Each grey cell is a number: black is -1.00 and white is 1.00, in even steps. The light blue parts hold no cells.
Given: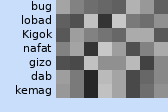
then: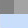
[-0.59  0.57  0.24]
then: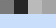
[-0.43 -0.19  0.07]

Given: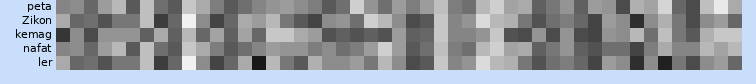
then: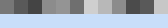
[0.04 0.16 0.72]
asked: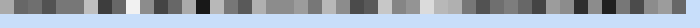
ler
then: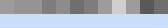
[ 0.50 -0.02 -0.13]
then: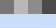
[-0.30  0.56  0.04]
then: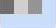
[-0.13  0.22 -0.02]

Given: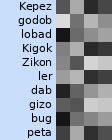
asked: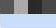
Kepez
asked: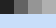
dab
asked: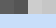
gizo
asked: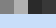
Kigok
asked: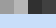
ler
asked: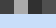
peta

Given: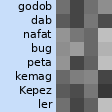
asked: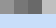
nafat
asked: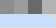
bug

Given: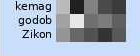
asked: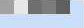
godob
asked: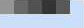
Zikon
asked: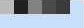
kemag

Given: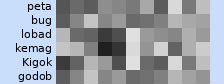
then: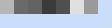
[0.11 0.05 0.37]
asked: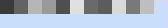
Kigok

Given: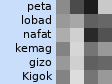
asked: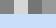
kemag
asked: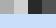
nafat

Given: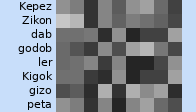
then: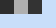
[0.37 0.09 0.26]
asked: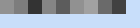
Kepez
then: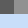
[ 0.26 -0.17 -0.49]
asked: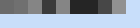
ler

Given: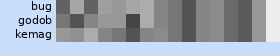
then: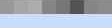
[-0.17 -0.29  0.19]
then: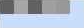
[0.30 0.35 0.04]
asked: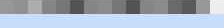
kemag

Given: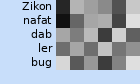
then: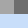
[ 0.52 -0.08  0.14]
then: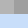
[ 0.08 -0.36  0.57]
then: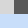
[ 0.19 -0.53  0.03]

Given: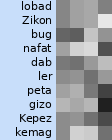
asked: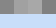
lobad
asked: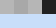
gizo
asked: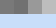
dab
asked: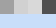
nafat
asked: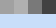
peta

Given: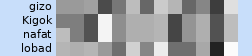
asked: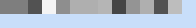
Kigok
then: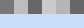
[ 0.05 -0.52  0.75]
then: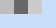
[ 0.42 -0.19  0.05]
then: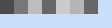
[ 0.05 -0.52  0.75]

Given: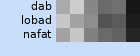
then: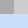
[ 0.06 -0.17 -0.11]
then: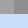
[-0.35 -0.29 -0.78]
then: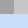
[ 0.01 -0.17 -0.23]
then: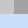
[ 0.11 -0.35 -0.29]

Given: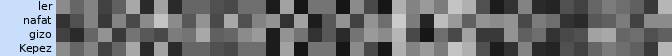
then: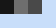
[ 0.27 -0.55 -0.55]
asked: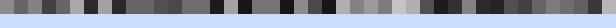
Kepez

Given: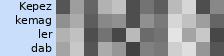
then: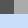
[ 0.18 -0.49  0.01]
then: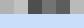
[ 0.68 -0.39  0.07]
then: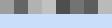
[ 0.68 -0.39  0.07]
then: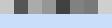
[ 0.74  0.18 -0.33]
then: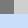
[ 0.74  0.18 -0.33]
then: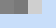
[ 0.74  0.18 -0.33]

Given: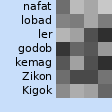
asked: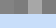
lobad
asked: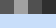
kemag
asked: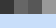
godob

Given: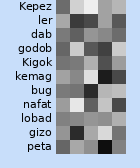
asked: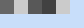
godob
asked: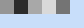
gizo
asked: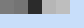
bug
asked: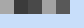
ler

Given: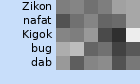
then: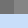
[-0.21 -0.16  0.31]
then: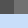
[ 0.04 -0.21 -0.16]
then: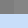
[-0.11 -0.01  0.26]
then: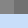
[-0.01  0.26  0.31]

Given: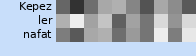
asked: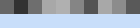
Kepez
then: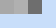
[ 0.21 -0.08  0.86]

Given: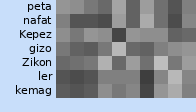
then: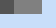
[ 0.00 -0.51  0.05]
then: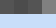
[ 0.00  0.00 -0.51]
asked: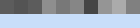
kemag
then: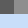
[-0.06  0.05 -0.46]

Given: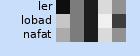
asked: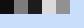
ler
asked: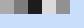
nafat
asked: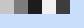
lobad

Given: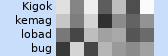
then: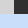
[ 0.09 -0.22  0.15]
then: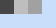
[ 0.32 -0.33 -0.16]

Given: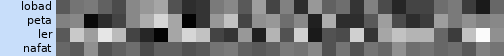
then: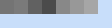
[-0.36 -0.65 -0.59]
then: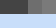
[-0.53 -0.80 -0.19]
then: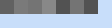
[-0.09 -0.19  0.13]
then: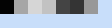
[-0.75  0.41 -0.36]
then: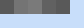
[-0.24 -0.04 -0.09]

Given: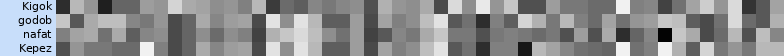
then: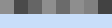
[0.39 0.55 0.71]
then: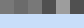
[ 0.33 -0.65 -0.21]
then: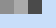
[0.71 0.11 0.83]
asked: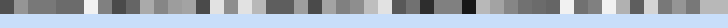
Kepez
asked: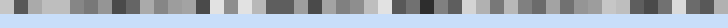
godob
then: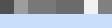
[ 0.05 -0.48 -0.11]

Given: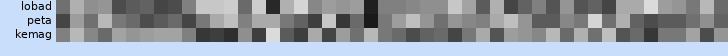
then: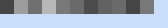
[ 0.33 -0.34  0.23]
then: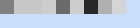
[0.06 0.23 0.17]
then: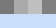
[ 0.33  0.33 -0.06]

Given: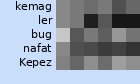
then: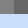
[ 0.12 -0.15  0.24]
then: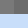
[-0.05 -0.37 -0.20]
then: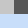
[-0.05 -0.26  0.18]
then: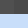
[-0.54 -0.48 -0.60]
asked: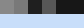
ler

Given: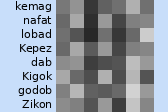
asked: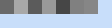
Kepez
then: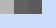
[-0.18  0.65  0.20]
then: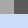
[ 0.20 -0.45  0.00]
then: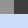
[-0.39 -0.34  0.48]
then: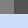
[ 0.20 -0.51  0.54]

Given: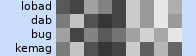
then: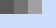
[0.65 0.31 0.81]
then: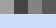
[-0.09  0.26  0.65]
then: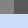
[-0.09  0.26  0.65]

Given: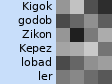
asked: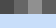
godob
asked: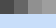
lobad
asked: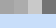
Kepez
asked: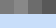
ler

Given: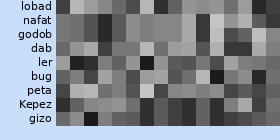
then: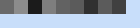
[-0.62 -0.23 -0.62]
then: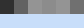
[ 0.22 -0.68 -0.50]
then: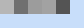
[ 0.38 -0.56 -0.56]
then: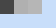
[-0.12 -0.01 -0.34]
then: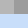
[ 0.05 -0.18 -0.40]
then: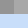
[-0.50 -0.07 -0.07]

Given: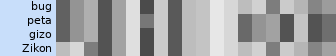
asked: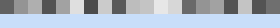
gizo
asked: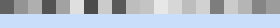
bug

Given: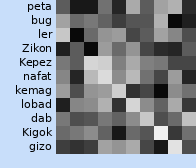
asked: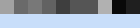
bug
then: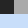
[-0.28  0.27  0.39]
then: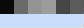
[ 0.27  0.05 -0.39]
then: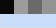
[-0.45 -0.66 -0.71]
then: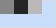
[0.72 0.10 0.45]
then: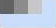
[-0.39 -0.17  0.51]
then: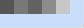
[-0.39 -0.17  0.51]

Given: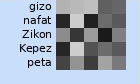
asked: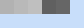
gizo
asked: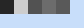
Kepez
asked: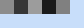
Zikon

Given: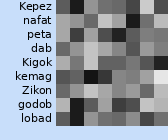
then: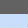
[-0.07 -0.33 -0.73]
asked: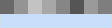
dab
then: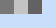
[-0.23 -0.07 -0.33]

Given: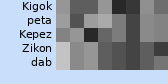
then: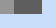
[ 0.18 -0.69 -0.57]
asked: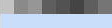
dab
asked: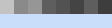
Zikon

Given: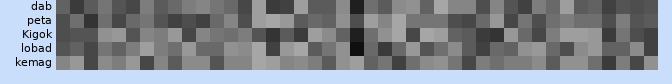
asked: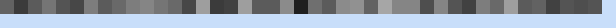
dab

